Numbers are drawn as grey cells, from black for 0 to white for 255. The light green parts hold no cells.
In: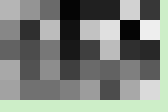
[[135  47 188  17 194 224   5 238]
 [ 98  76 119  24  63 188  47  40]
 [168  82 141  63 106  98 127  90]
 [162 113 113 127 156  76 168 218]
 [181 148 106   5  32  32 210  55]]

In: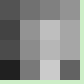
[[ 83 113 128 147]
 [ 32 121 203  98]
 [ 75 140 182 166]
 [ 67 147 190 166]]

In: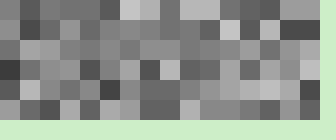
[[142  75 106 148 106 128 136 128 114 121  98 196  90 183  75  75]
 [128  90 121 114 114  90 196 177 114 183 183 114  98  90 156 156]
 [156 106  83 170  98 170 156  98  98 177 136 136 121  98 148  98]
 [ 60 114 142 148  83 128 164  83 183  98 106 164 106 164 142 190]
 [114 164 156 128 121 136 121 142 142 121 128 136 156 114 148 170]
 [ 90 183 136 114 136  68 136 106 106 128 148 164 177 190 170  75]]

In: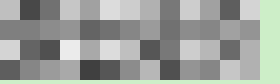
[[191  72 113 198 161 220 205 177 120 205 161  94 212]
 [212 100  80 235 169 220 191  86 120 205 183 106 177]
 [127 127 140 148 100 113 134 155 113 140 134 161 148]
 [ 94 134 155 169  64  86 140 183  80 148 134 198 177]]

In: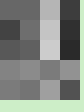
[[ 88  96 204  42]
 [103 103 181  61]
 [ 67 110 196  48]
 [123 116 159  82]
 [131 139 123 146]]

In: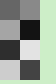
[[165  19]
 [205  67]
 [102 137]
 [ 46 227]]

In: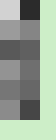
[[210  43]
 [139  70]
 [ 89  96]
 [118 103]
 [147 111]
 [155 133]]
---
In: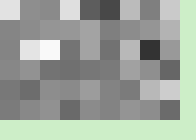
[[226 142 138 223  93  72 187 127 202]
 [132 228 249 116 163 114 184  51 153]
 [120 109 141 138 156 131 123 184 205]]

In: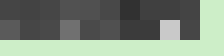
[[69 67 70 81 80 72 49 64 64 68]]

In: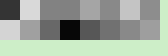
[[ 52 217 130 129 165 137 196 141]]

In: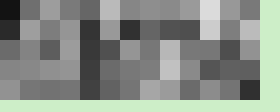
[[ 19 111 157 122 102 186 134 142 138 154 219 152 121]
 [107 131  93 156  57  80 149 119 183 120 119  78 146]
 [146 118 114 117  65  98 117 166 155 107 140 116  48]]

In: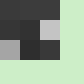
[[ 58  60  60]
 [165  46  57]]

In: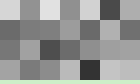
[[214 146 225 144 210  74 174]
 [119 161  78 108 143 159 162]]

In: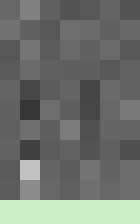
[[103 129  97  84  88 100  84]
 [ 87 117  91 104  97 106  87]
 [101  71  92 100  69 105  98]
 [ 96 111  94 123  81 101 100]
 [ 90 193 101  92 115  98 109]]

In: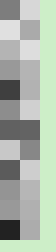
[[125 215]
 [180 221]
 [ 63 178]
 [ 97  99]
 [ 91 206]
 [153 176]]
